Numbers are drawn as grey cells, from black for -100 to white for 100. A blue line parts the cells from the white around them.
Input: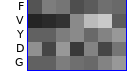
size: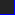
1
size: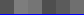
6
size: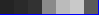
7
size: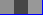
3

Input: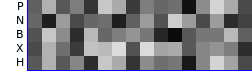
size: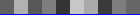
10
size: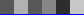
6
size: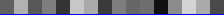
16
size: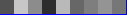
9

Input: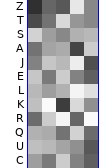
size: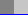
2
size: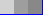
3
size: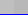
2
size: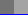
2
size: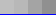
4

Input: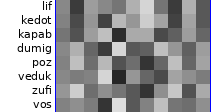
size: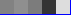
5
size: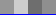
4
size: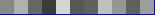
11
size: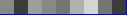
9
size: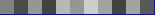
11
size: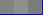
3

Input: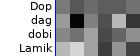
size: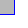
1
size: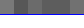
6

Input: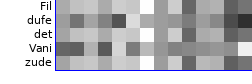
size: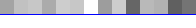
14
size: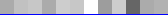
12

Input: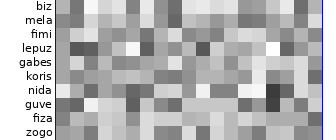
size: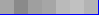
7
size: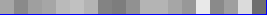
19
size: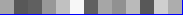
13
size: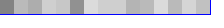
15
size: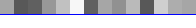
14
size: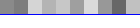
10
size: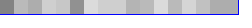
17

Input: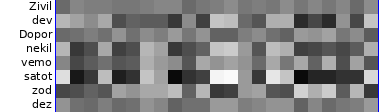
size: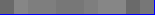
11
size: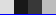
4
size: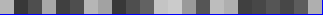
23
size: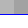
2

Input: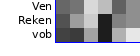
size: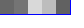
5
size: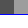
2
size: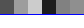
6
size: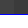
2
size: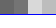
4
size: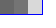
3
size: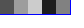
5

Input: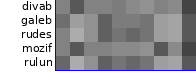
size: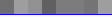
8
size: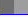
2
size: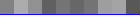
10
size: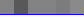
6

